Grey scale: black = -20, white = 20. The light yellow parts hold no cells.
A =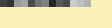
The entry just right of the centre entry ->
-14
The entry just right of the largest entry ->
10

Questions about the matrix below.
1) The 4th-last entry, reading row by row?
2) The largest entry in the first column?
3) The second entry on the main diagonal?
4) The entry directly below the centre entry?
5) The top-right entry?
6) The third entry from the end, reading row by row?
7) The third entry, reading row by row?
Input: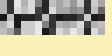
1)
12
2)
10
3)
-12
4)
-12
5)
6
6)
-14
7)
16

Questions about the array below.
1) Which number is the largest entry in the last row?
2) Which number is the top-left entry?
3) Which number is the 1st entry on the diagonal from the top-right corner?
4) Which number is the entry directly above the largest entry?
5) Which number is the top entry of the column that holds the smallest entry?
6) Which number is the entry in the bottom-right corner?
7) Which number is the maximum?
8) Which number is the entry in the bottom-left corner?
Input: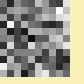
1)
16
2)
-2
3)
16
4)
-10
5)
-6
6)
-4
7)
20
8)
8

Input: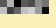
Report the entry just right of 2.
-2
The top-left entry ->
-6
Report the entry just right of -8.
2
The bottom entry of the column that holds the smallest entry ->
-4

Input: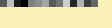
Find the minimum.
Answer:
-20
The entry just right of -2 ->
12

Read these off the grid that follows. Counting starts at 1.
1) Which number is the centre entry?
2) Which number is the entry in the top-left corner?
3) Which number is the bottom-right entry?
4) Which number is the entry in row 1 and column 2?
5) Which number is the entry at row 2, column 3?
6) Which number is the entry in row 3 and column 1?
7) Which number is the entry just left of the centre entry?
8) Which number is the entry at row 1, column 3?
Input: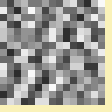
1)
9
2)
1
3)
-5
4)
-9
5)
-13
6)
-9
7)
-1
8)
5

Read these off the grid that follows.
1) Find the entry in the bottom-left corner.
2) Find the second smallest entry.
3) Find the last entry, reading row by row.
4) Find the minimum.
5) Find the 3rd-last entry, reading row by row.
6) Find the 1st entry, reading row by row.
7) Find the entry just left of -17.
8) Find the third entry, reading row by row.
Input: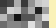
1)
-3
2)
-15
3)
-5
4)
-17
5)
15
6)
-11
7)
-1
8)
7

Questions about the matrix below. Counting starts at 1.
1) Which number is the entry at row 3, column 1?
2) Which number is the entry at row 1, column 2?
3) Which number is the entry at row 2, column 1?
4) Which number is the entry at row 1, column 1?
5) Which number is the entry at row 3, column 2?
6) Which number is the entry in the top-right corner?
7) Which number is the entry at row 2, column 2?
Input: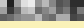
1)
-5
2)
-15
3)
5
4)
11
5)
-3
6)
-13
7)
-11

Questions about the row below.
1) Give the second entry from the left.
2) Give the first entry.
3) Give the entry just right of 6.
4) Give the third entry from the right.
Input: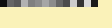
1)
-4
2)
-18
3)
2
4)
-12

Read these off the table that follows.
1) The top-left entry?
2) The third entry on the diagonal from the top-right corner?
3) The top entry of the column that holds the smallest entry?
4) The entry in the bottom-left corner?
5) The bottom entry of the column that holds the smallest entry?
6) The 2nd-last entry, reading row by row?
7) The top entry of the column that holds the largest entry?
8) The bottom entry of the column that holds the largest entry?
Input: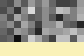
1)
-6
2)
-2
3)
2
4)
-6
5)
-18
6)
-6
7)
4
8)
12

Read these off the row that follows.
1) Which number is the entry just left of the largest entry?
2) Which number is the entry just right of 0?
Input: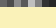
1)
-6
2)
-12
